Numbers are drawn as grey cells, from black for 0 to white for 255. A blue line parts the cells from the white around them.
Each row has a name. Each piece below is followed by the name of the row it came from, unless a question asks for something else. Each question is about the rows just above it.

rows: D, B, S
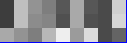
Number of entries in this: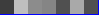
7
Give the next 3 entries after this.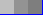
[ 87 169  87]
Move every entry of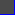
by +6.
[80]

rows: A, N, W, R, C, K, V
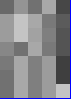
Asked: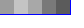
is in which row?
N
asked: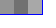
A
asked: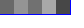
A
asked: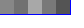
R
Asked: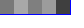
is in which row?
C
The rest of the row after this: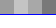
[91]
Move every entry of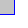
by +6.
[202]

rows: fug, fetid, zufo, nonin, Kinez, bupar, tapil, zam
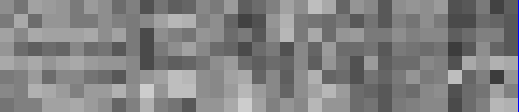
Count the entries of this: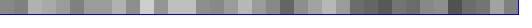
37
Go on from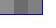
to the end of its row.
[ 81 116  94 101 136 122 155  94 108 128 162 142 190 169 101 149 136  88
 142 149 142 155  81  88 122  66  94]
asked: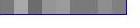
zufo
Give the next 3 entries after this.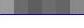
[ 94 149 116]
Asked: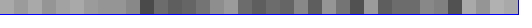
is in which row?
Kinez
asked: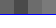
nonin
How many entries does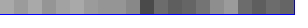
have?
21

